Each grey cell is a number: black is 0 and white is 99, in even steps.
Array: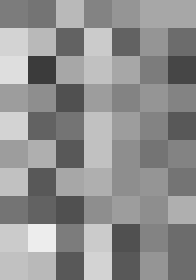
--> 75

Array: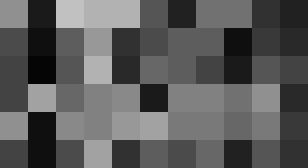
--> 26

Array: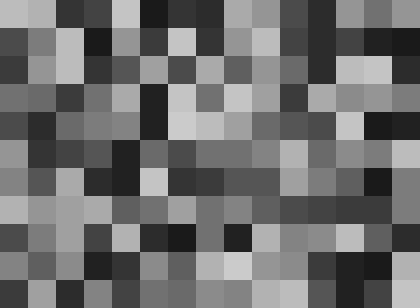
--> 23

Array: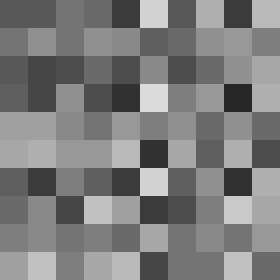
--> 62

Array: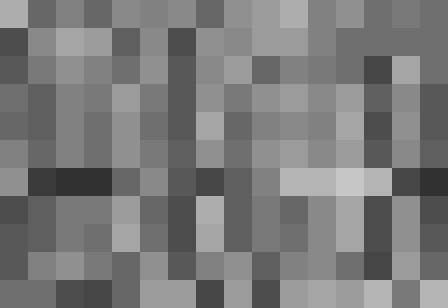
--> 43

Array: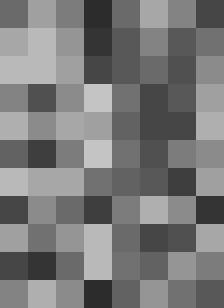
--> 51

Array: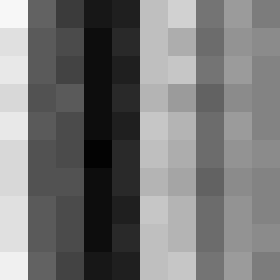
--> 93
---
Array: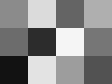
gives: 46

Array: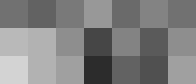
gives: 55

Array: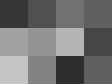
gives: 27

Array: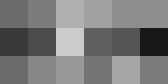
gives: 9

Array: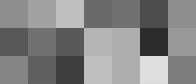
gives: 59

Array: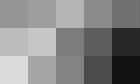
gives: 15

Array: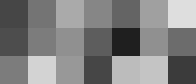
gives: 42

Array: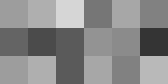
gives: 20

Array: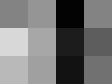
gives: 36
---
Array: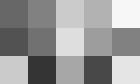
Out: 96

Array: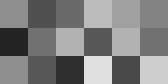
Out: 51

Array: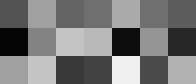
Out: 36

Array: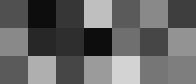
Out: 24

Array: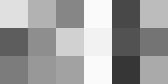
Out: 73

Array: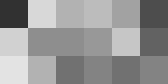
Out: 30
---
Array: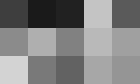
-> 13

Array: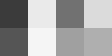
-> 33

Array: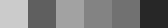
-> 37

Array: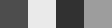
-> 30

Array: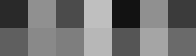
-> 16

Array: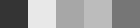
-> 46

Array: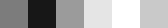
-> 48

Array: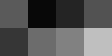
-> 14
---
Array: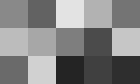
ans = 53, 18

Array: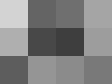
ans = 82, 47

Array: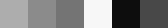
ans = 67, 28

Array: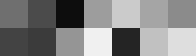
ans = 43, 86

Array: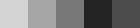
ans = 82, 30

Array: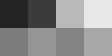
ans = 14, 65
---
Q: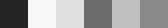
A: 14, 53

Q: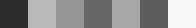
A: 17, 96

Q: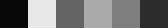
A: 3, 17

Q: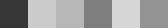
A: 21, 57

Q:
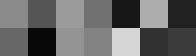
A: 54, 23

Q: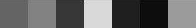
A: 39, 60

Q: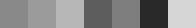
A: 53, 83
